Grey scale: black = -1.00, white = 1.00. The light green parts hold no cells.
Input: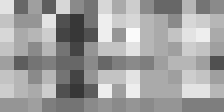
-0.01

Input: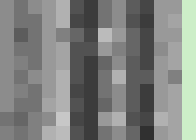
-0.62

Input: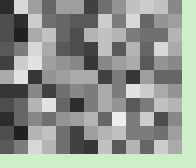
-0.20

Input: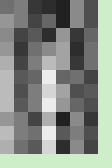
-0.65

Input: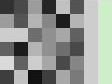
0.31
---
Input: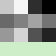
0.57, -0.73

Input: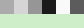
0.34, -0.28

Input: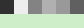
-0.62, -0.25

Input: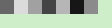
-0.19, 0.09

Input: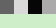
-0.22, 0.33

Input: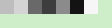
0.49, 0.93

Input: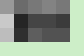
0.20, -0.36
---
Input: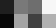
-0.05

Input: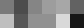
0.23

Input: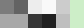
0.86

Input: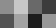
0.56

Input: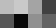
0.58

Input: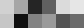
-0.25
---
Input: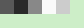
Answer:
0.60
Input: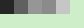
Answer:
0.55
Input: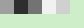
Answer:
0.63
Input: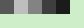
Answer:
-0.79
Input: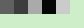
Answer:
0.59
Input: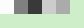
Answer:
0.34
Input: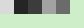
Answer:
-0.16
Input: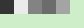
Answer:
0.29
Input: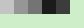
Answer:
-0.53
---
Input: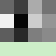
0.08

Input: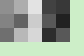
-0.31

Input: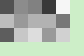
0.64

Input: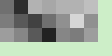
0.23

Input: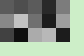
-0.78

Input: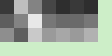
0.39

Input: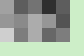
-0.02

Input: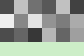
0.25

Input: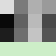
-0.34

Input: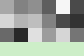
-0.08
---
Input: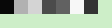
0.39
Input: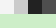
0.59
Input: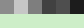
0.55
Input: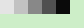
0.52
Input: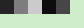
-0.02
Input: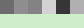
0.11
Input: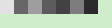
-0.19
